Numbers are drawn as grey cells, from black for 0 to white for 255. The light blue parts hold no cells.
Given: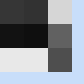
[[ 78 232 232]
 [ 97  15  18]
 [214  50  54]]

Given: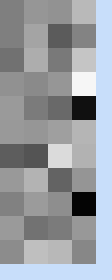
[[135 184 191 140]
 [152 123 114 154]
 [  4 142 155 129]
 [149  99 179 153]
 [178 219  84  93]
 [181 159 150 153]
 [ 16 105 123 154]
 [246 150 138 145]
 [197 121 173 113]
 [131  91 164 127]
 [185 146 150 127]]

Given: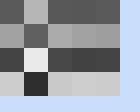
[[204 207 201  45 205]
 [ 68  66  71 234  68]
 [158 163 171  97 162]
 [ 90  87  88 182  89]]

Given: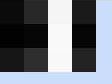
[[ 34 248  46  22]
 [  5 249   6   2]
 [ 26 245  40  11]]

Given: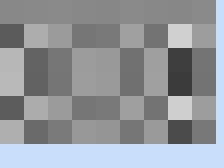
[[120  75 154 118 149 152 122 106 175]
 [157 207 115 159 121 118 155 172  92]
 [115  59 160 112 154 157 117  98 185]
 [116  62 159 113 153 156 118  99 183]
 [157 208 115 160 121 118 155 173  91]
 [138 135 136 138 135 136 138 137 136]]

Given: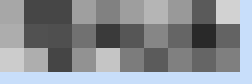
[[127 101 128  91 124 197 146  69 174 204]
 [ 99  41 101 134  86  58 113  79  81 173]
 [210  90 153 181 158 129 159  70  70 167]]

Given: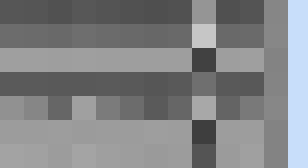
[[131 160 155  84 156 154 157 159 164 156 161 163]
 [131 157 157  62 157 158 156 156 155 157 156 156]
 [135 121 100 168 102  90 108 123 160 102 134 145]
 [132  88  89 111  89  86  89  90  89  89  90  90]
 [131 159 158  65 158 158 158 158 159 158 159 159]
 [135 106 105 198 105 103 105 107 110 105 107 108]
 [134  84  80 149  81  79  81  84  87  81  85  86]]
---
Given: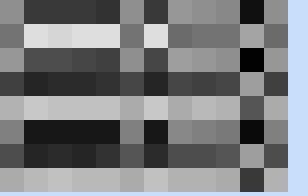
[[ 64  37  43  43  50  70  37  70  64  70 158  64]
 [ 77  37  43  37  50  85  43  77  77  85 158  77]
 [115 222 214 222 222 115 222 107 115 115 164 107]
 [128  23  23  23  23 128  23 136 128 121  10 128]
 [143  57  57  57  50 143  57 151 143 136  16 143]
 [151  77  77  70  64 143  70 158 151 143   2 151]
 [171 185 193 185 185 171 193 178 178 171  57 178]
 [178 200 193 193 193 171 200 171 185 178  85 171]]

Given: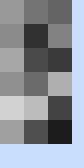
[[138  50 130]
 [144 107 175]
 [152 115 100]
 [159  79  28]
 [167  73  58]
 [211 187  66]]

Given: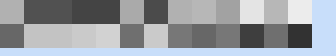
[[103 195 195 202 210 111 202 119 103 119  62 111  50]
 [177  81  81  68  68 170  75 177 183 162 228 183 236]]

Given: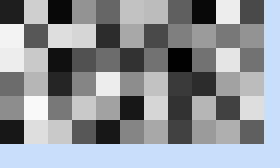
[[ 23 222 201  87  23 133 168  65 155 175  95]
 [ 30 207   8 147 102 194 188  95   8 237  73]
 [108 182  37 133 237 141 194  58  44 162 188]
 [141 249 120 201 162  23 214  50 182  65 222]
 [237 201  16  81 108  50 114   1 114 229 114]
 [243  87 222 214  44 168  73 127 155 120 147]]

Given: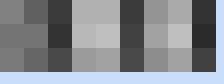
[[116 116  51 184 191  65 162 191  43]
 [122 102  73 155 162  73 141 162  65]
 [129  96  59 177 177  59 148 170  51]]

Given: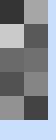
[[ 51 166]
 [ 82 132]
 [105 111]
 [146  67]
 [202  89]]

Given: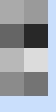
[[101  39]
 [138 116]
 [170 154]
 [184 220]]

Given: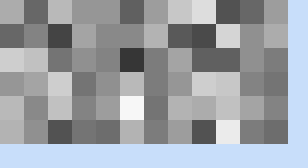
[[103 131  68 164 137 137 179  89  74 213 144 172]
 [150 164 206 116 144 185 124 150 206 199 131 116]
 [172 103 185 150 150  96 157 199 221  82 103 157]
 [179 144  82 116 109 179 124 157  82 235 124 109]
 [185 137 193 131 157 247 116 179 172 193 164 131]
 [206 193 116 144 131  54 124 164  96  96 144 124]]
